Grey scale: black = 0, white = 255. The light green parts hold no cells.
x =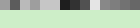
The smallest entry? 30
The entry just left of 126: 136
